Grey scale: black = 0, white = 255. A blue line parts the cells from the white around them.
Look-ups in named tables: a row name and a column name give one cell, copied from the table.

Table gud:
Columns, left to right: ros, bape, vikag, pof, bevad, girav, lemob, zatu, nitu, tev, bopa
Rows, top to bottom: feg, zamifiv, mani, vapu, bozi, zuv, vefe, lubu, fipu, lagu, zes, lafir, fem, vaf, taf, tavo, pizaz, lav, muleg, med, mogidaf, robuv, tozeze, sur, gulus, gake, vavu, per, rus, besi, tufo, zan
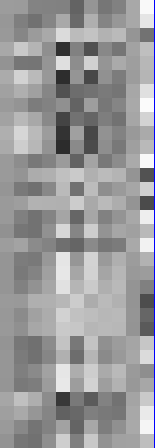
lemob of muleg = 211
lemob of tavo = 166
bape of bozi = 118
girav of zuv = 149
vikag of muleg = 121
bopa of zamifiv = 229
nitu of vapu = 117
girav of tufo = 100
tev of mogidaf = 148
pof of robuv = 176
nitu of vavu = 185
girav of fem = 202
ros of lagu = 175

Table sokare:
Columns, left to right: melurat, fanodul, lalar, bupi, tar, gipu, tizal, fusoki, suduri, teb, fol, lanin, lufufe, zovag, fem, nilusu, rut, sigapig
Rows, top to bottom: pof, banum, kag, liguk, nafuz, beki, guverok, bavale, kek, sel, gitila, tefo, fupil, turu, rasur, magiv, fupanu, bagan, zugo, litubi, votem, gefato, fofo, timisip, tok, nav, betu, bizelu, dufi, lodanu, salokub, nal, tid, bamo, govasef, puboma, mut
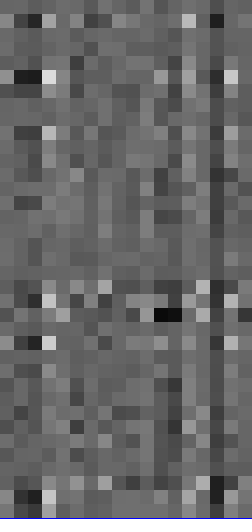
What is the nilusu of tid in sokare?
71
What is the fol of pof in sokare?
115
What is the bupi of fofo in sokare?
124
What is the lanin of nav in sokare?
91
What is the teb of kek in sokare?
98
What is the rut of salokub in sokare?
122
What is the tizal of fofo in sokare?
89
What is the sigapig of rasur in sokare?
106
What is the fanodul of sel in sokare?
64
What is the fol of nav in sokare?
109
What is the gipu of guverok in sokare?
72
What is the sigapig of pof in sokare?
97
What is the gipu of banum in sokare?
131
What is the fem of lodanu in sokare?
137
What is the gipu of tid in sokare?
76
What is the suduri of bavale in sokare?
96

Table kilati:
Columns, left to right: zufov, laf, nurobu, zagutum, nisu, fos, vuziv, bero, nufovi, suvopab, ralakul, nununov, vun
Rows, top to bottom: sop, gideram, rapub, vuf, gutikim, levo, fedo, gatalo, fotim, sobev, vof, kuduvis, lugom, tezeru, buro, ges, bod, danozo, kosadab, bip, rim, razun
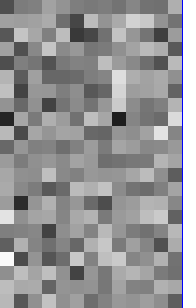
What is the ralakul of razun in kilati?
158
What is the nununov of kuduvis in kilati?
180
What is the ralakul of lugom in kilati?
188
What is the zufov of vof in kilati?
104
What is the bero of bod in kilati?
185
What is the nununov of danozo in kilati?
80
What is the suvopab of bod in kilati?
124
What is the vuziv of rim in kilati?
147

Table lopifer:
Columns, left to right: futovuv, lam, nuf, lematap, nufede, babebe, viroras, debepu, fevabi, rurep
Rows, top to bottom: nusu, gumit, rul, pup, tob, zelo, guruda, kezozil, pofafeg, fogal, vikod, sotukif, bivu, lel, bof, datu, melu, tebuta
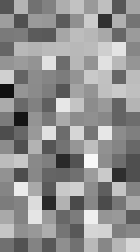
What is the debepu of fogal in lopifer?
231
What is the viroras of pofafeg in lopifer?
144
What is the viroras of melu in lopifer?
213
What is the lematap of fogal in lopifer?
225
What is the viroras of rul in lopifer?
183
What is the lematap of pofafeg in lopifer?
120
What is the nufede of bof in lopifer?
178
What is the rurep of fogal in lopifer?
127
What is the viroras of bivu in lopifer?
156
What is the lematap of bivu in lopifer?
101
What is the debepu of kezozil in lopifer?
154
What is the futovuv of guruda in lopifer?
17
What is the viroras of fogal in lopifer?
117
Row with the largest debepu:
fogal

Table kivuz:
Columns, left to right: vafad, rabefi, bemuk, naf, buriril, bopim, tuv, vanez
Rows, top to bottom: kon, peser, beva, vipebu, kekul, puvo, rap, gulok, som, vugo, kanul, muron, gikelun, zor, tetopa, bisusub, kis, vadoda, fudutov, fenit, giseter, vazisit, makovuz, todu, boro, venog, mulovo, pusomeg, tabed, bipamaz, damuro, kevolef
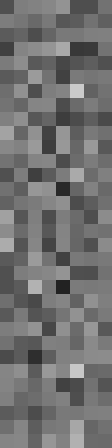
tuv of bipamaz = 127
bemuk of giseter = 178
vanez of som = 74
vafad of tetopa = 98
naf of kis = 88
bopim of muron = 108
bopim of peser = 92
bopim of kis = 103
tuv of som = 94
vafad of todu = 125
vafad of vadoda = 172
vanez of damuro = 113
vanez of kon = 114
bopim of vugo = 93
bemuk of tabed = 109
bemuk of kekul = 89
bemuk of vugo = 145

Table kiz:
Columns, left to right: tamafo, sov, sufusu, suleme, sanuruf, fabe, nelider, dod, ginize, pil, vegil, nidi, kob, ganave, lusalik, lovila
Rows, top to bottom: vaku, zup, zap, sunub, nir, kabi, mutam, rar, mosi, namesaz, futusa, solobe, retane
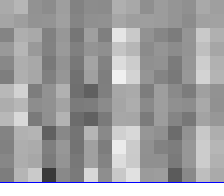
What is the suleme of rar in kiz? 145
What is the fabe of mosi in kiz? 108
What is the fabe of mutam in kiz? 111
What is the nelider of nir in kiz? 164
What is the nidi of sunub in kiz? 149
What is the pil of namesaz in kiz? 216
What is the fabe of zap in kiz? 118

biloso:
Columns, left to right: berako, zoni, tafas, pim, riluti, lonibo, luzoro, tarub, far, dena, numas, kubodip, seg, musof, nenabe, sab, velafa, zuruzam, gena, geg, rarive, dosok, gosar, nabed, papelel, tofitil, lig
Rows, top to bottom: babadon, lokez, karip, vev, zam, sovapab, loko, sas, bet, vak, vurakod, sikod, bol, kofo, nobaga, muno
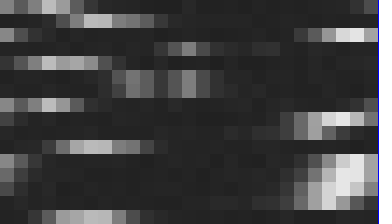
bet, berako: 66
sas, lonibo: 90
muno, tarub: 183
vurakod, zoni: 39
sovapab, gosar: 38
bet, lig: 114
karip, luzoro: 35
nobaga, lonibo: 36
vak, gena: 47
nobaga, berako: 36
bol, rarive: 47
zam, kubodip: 39
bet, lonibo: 36
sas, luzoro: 48
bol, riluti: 38
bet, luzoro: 35
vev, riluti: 38
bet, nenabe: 33
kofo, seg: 37

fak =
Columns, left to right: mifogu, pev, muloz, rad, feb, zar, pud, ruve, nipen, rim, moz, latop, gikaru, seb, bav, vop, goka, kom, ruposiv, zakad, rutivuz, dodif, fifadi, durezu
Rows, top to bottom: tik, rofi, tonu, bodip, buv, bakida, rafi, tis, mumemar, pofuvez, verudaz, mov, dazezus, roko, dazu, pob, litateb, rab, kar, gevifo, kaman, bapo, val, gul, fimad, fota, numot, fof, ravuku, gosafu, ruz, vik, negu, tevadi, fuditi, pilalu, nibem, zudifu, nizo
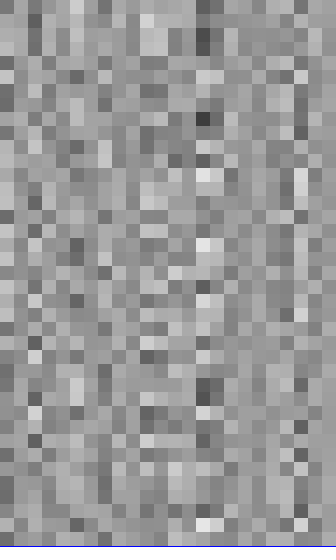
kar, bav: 187
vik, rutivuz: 143
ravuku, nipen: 172
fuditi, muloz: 152
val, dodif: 209
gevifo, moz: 179
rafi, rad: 124

